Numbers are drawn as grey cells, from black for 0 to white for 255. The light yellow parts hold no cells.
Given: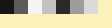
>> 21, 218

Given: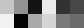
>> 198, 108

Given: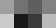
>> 159, 187

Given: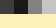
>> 61, 197

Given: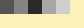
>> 84, 207

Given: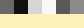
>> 103, 140

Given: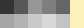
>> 52, 195

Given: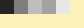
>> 36, 231
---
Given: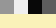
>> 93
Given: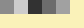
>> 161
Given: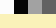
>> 98
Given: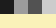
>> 204
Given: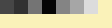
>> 220
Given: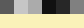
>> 128
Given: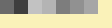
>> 166
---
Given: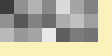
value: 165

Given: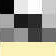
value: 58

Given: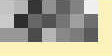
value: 75

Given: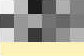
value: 56

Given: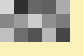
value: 83

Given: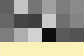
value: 210

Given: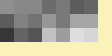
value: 84

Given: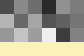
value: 157

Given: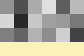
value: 178
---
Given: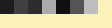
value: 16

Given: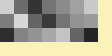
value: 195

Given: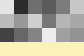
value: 236

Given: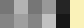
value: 133

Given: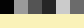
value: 38

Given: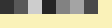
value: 130

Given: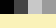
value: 68
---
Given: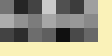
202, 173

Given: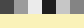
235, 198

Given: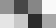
249, 229

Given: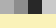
202, 175

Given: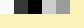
250, 205

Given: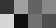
214, 159

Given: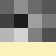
210, 182

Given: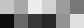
237, 224
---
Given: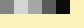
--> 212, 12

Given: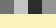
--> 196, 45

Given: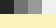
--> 240, 37

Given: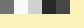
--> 249, 41

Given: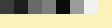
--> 241, 11

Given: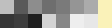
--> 238, 31
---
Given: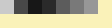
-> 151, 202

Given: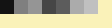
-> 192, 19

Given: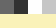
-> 198, 103

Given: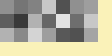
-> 158, 178

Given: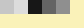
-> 143, 198

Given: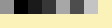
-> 196, 147
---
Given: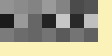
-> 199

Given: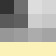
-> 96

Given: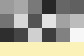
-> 227

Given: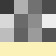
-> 106

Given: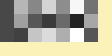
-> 106

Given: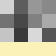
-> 72

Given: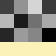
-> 26

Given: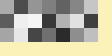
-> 178
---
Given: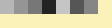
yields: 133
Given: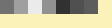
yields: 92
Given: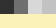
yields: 194
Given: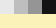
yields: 19
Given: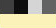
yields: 99
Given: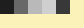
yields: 56
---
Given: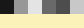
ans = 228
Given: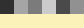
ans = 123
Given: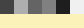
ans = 100
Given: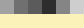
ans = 91
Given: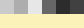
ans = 231
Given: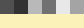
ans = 185
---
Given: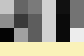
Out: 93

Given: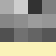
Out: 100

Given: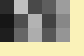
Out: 173

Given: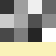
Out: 37

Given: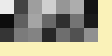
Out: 131

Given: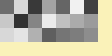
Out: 177

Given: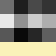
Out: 38

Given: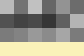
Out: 153
